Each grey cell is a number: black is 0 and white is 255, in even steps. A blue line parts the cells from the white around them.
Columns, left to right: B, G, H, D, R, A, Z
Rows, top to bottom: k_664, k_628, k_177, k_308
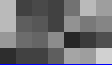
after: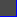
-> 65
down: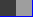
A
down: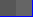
H
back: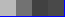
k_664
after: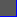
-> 65
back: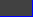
k_308
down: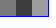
A

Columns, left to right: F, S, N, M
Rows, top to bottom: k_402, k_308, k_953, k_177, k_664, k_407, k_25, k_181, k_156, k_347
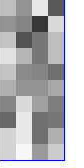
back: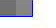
k_664
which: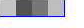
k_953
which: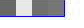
k_181
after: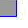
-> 204
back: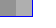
k_407
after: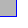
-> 119

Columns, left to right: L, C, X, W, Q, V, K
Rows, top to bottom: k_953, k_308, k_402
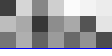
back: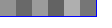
k_402
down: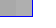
C
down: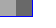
Q
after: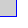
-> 251

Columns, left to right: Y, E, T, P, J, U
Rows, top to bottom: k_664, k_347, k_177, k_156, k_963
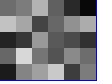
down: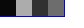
U
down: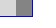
E
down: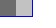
Y

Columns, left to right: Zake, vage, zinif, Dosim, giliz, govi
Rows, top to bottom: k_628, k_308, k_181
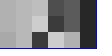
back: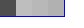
k_628
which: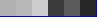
k_308
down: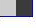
zinif
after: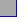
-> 184
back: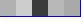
k_181
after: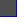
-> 91

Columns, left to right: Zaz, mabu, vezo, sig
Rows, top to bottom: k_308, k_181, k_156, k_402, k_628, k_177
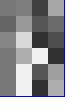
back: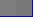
k_308
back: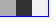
k_177

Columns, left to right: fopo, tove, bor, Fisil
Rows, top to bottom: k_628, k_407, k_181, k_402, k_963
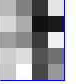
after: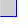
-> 221
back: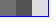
k_402
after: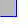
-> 128

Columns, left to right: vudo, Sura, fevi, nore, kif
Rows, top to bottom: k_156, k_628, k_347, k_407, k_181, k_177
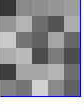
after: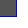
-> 173
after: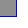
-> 149
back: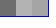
k_181
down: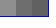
fevi

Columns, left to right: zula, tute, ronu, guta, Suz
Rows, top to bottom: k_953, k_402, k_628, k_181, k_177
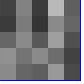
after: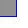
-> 116
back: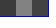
k_953
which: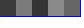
k_402
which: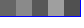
k_628
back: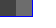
k_181
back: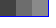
k_181
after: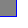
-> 59

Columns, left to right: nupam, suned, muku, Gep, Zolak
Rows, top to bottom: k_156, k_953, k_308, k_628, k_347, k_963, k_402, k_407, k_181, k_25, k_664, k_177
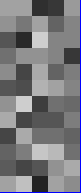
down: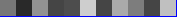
suned
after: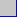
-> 185
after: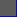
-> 69
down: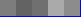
Zolak
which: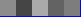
k_347
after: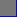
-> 162

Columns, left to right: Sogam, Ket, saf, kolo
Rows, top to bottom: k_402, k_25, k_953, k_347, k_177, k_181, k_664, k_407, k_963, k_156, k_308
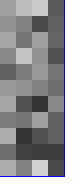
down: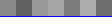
Sogam
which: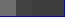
k_156
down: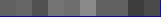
kolo
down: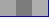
Sogam
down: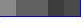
kolo
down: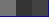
Ket
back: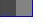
k_25

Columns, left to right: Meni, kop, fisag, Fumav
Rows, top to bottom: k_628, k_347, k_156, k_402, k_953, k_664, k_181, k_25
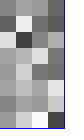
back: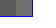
k_347
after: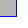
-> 222
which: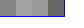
k_628
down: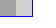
kop

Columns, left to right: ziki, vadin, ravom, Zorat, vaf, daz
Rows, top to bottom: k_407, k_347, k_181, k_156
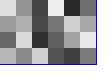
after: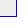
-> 40
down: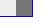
Zorat
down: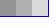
vadin
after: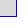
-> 47

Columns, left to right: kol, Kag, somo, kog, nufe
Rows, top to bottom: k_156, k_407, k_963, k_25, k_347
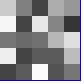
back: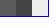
k_25
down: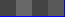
Kag
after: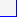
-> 68
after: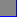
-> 53

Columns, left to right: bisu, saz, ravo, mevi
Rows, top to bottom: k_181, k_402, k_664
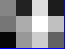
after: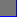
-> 172
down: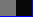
bisu
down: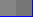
bisu
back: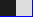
k_181
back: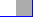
k_402

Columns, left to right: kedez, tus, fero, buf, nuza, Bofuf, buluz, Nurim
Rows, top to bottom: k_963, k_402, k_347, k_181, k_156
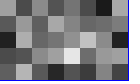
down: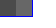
Bofuf
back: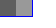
k_402
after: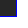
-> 83
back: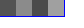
k_963
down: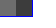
Bofuf

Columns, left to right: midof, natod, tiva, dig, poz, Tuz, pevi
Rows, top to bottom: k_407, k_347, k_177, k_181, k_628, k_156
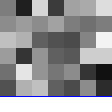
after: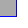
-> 221
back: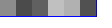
k_156
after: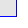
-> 148
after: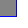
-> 243
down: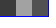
dig
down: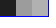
natod
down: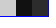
pevi

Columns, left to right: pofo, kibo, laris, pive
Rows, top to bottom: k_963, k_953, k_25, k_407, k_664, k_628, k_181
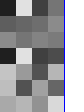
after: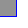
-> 217
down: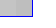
pofo
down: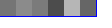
pive

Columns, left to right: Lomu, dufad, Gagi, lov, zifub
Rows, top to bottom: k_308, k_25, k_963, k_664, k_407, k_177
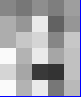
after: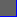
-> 150
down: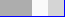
Lomu
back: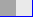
k_664
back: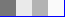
k_177
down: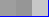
zifub
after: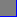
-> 158
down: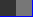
lov

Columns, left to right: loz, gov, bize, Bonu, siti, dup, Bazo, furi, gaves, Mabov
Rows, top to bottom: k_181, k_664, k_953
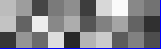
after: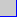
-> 92
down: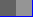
gov
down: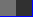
Mabov
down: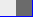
bize

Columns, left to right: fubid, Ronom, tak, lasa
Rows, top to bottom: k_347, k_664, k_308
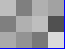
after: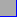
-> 147
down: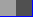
lasa
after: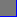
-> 218
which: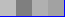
k_347
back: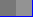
k_308
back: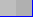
k_664
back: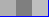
k_347

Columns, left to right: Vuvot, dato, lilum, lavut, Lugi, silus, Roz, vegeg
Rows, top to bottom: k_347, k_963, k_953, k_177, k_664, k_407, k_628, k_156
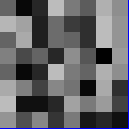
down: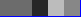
lavut
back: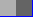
k_664
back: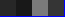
k_156
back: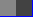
k_407
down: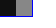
lilum
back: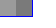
k_628

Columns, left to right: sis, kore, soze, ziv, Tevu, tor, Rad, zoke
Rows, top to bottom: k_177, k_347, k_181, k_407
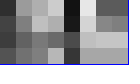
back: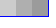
k_177
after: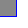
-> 127
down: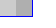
ziv
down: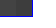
sis

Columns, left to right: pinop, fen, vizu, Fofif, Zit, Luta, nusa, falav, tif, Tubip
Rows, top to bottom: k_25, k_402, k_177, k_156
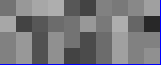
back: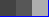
k_25
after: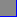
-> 160
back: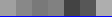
k_25
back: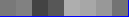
k_25

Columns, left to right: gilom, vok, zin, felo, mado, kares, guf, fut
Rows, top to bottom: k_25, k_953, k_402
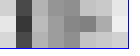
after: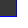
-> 187
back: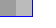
k_953
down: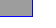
felo
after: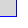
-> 73

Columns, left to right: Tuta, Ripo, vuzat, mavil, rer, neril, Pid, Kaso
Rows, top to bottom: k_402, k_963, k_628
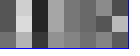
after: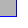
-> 56
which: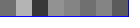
k_628
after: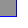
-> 132

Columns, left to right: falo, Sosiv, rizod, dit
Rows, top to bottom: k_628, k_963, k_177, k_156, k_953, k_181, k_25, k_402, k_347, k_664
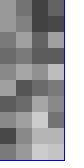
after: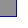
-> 189
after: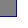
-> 66
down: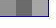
rizod
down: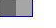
rizod
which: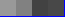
k_963
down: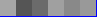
Sosiv
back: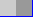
k_664

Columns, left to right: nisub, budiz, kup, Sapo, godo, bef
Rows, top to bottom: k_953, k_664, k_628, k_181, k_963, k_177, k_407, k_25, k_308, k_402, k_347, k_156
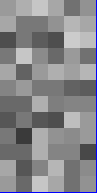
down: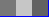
budiz
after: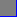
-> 132
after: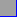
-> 182
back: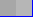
k_664

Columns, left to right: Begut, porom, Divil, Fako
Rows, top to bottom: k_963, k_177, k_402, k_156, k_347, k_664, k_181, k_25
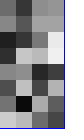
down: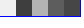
Fako
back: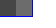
k_25
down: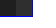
Begut
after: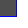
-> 192

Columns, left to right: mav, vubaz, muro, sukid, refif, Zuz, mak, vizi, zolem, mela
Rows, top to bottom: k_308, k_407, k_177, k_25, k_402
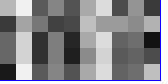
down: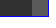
muro
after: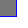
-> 65
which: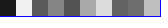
k_402
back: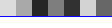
k_177
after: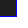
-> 140

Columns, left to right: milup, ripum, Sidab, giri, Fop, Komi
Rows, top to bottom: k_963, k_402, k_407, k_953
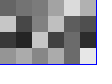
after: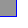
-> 171
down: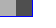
Komi
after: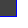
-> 107
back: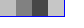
k_402
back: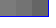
k_963
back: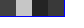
k_407

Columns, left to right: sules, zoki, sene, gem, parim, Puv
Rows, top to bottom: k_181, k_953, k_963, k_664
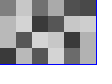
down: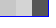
zoki
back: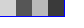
k_664
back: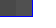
k_181
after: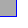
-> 80
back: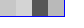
k_963
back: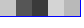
k_953

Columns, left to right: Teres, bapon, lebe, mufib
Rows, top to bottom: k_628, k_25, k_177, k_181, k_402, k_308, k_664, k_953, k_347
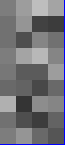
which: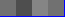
k_177
